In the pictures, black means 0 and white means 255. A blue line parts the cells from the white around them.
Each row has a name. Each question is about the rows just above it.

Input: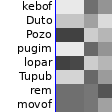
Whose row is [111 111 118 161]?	movof
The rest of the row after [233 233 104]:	[148]
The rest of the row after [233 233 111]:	[148]
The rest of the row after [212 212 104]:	[155]

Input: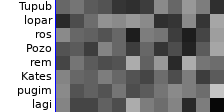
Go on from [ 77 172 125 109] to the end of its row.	[132  41 125   7]
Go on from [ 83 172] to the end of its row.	[ 97 152  41 172 117 109]
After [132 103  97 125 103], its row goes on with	[ 83  69 109  77 125  61  91]
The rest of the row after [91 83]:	[ 53  47  61 138 103 152 125  47]
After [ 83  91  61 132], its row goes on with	[103  61 103  53  77  35  91 166]

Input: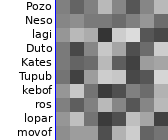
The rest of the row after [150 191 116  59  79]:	[191 165  65]
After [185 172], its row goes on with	[ 52 205 220  86  72]

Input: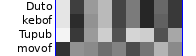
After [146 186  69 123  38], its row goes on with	[97 57]
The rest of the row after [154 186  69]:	[123  38 104  57]
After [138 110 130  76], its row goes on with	[117 180 138]
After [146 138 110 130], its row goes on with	[ 76 117 180 138]

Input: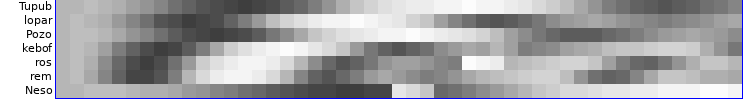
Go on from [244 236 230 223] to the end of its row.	[211 190 160 140 119 104  92  92  92 104 112 125 140 154 160 168 160 154
 140]
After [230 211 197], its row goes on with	[160 133 112  92  84  92 104 119 140 154 160 168 160 148 140 133 125 133
 140 148 160 168]
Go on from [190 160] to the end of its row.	[140 119 104  92  92  92 104 112 125 140 154 160 168 160 154 140]
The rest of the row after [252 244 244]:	[236 230 217 205 190 168 148 125 112  98  92  84  92  98 112 119 133]

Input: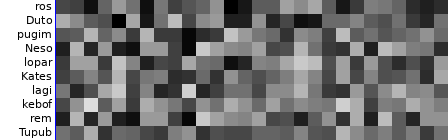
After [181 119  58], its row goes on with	[ 50 154  85 139 181 132 139  85]
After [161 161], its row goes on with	[ 58 194 132  31  71  64 167 113 106  15  37 132 126 167 201 188  79 161
  58 154  79  44  79  50 154]
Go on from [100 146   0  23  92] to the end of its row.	[ 92 161 139 167  92  23  58 126 119 100  44  31  44]

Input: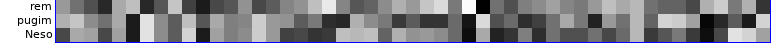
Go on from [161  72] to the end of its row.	[161  27 226 140  92 211  27 161 127 140 204 153  65  72  52  58 191 184
 191  99 176 146 153 140 106  14 169  34  52 127  46 113  80  80 113  72
 106 184  58  86 121  58  14  72 226 211 161]
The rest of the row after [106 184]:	[ 58  86 121  58  14  72 226 211 161]
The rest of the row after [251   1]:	[113  80 127 140 161 133 121 153 191 169 184 113  99  99  72 176 204 121
 176  52]
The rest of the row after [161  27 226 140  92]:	[211  27 161 127 140 204 153  65  72  52  58 191 184 191  99 176 146 153
 140 106  14 169  34  52 127  46 113  80  80 113  72 106 184  58  86 121
  58  14  72 226 211 161]
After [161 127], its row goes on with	[140 204 153  65  72  52  58 191 184 191  99 176 146 153 140 106  14 169
  34  52 127  46 113  80  80 113  72 106 184  58  86 121  58  14  72 226
 211 161]
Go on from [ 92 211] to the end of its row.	[ 27 161 127 140 204 153  65  72  52  58 191 184 191  99 176 146 153 140
 106  14 169  34  52 127  46 113  80  80 113  72 106 184  58  86 121  58
  14  72 226 211 161]
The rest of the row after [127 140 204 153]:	[ 65  72  52  58 191 184 191  99 176 146 153 140 106  14 169  34  52 127
  46 113  80  80 113  72 106 184  58  86 121  58  14  72 226 211 161]

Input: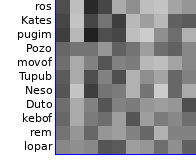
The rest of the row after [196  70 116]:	[ 62 184 158 184  97  91]
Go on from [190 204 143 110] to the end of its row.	[177]
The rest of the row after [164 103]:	[130]

